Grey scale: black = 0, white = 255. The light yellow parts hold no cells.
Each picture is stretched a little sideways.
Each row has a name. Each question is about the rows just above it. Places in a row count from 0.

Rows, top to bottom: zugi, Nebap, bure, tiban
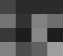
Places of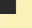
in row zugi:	1 2 3
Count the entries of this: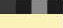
4
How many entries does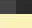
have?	2
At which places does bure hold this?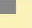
2

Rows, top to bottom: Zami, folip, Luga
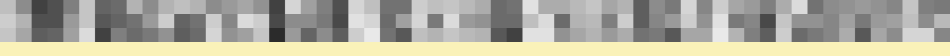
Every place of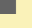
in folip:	7 11
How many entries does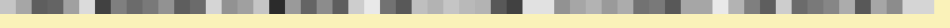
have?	59
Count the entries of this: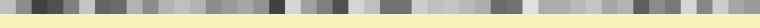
48
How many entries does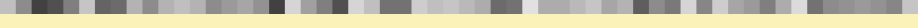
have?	58

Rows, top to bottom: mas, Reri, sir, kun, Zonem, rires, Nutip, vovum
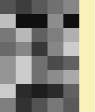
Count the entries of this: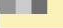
3
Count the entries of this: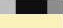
4
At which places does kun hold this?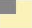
1 3
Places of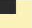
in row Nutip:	1 3
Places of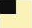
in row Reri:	1 2 4

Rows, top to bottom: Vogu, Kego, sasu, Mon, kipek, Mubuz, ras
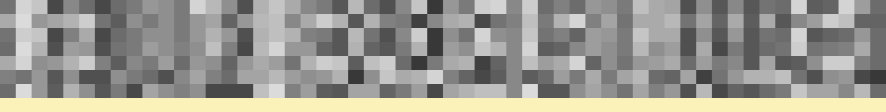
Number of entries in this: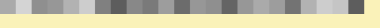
23
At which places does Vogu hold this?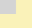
1 12 31 50 53
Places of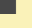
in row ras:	8 13 14 15 27 45
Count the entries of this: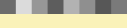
8
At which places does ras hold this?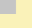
50
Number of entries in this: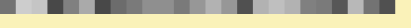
25

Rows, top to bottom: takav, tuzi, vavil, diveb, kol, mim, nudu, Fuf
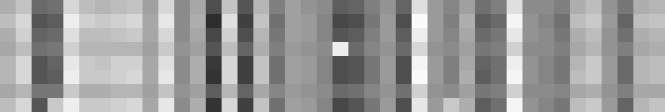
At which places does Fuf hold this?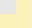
10 26
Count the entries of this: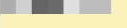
7
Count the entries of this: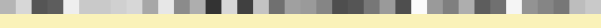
38

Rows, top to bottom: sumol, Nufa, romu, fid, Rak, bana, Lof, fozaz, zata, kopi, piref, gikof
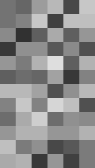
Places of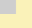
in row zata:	2
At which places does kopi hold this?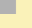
1 2 5
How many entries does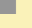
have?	1

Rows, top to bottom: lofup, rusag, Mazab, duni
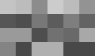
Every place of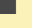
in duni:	1 4 5
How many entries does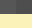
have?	2
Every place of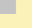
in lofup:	0
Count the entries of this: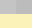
2
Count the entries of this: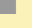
1
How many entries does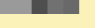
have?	5

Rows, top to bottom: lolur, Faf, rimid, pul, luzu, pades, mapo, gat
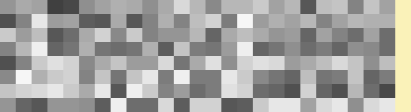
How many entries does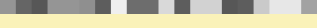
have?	20
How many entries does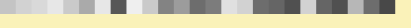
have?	25
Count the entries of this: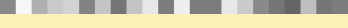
22
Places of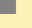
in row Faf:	1 9 11 20
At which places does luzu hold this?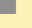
14 23
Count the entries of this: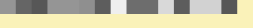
15

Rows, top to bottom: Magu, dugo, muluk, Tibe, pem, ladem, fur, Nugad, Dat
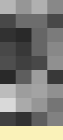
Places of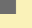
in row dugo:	1 2
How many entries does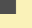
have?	1
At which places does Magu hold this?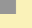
1

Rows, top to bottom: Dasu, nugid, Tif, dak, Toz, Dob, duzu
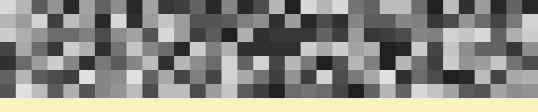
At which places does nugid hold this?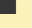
27
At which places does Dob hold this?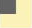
0 9
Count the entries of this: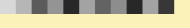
11
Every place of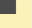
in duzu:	9 12
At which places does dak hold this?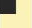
11 25

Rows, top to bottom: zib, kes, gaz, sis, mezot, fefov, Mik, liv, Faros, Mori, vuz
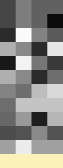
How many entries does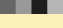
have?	4
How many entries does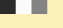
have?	3
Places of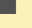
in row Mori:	1 3
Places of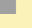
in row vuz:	0 2 3
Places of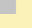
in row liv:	1 2 3
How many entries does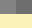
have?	2

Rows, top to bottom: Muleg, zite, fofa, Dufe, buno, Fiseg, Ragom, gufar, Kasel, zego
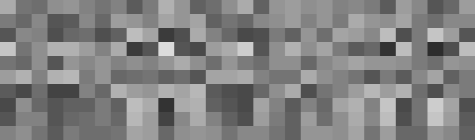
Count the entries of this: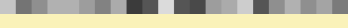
22
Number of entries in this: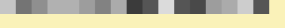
17
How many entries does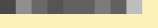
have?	9
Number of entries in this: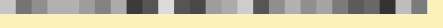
27
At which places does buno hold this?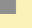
2 8 12 17 18 25 29
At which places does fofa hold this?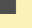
3 6 11 16 25

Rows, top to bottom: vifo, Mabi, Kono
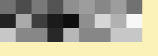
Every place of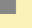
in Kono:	1 2 5 6
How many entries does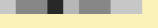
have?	9

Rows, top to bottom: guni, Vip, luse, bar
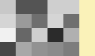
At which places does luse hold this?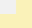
0
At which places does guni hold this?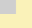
3 4
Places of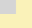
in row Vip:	0 3
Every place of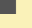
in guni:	1 2

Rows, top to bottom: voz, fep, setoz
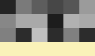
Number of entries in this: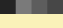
4
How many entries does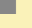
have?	1
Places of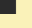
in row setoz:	1 3 5
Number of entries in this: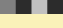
4
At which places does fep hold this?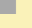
1 2 5
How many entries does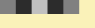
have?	5

